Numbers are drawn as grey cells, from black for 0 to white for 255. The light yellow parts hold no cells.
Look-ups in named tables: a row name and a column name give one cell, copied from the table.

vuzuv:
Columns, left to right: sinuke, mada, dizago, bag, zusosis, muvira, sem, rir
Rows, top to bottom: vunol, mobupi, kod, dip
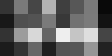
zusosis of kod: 238
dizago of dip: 103
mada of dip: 52
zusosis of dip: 83
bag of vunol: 179
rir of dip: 34
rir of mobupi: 19
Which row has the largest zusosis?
kod

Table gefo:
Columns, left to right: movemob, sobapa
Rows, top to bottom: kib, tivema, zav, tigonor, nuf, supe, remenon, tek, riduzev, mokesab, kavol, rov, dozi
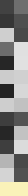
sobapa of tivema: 79
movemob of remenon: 35
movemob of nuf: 38
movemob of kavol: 62
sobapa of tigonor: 224
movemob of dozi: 212
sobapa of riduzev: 83
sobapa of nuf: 225
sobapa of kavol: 219
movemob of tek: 206
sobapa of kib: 110
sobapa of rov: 73

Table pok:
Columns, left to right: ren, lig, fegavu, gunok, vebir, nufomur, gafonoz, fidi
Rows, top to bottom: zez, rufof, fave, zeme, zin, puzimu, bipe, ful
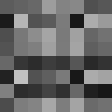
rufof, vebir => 123
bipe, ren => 128
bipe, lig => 45
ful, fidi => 113
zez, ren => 92
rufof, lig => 181
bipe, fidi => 23
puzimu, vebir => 122
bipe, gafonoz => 32
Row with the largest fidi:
puzimu

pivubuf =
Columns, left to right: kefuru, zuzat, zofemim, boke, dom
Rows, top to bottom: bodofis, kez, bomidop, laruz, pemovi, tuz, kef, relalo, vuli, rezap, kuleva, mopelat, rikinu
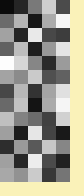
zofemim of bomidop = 233
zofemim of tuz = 202
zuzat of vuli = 130
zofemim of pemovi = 134
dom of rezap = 25
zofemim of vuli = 108
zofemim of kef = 51
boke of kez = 171
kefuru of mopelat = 160
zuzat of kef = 183
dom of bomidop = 61
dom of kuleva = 134
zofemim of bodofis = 121
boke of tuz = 80

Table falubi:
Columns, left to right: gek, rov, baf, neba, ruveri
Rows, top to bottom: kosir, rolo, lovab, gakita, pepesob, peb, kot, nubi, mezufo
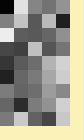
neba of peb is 167
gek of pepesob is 54
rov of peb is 103
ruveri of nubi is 208
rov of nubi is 44
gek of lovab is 237
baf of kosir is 133
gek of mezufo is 122
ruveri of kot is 136
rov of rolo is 195
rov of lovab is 93
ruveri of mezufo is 200
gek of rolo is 128
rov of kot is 100
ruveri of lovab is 144
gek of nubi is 102
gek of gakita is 71
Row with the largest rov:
kosir

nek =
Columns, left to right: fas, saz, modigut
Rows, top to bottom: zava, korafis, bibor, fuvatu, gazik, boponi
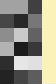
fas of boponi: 35
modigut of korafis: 119
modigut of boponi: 93
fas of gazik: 45
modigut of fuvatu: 56
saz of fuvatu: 27
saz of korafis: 40
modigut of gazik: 224
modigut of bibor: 98
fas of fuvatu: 179
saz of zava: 162
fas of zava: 162
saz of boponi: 69
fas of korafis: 70
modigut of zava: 64
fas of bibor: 141
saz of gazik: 230
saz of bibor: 202

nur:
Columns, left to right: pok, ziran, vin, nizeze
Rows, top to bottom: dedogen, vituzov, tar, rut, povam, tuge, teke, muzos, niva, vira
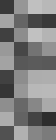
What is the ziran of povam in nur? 88
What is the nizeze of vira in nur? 123
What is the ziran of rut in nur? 71
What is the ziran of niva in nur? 99
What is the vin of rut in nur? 115
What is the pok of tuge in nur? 65
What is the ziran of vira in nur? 177
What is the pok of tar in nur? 64
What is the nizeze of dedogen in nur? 184
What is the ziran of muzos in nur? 104
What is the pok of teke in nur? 53
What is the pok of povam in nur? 163
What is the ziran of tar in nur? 141
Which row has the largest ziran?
vira

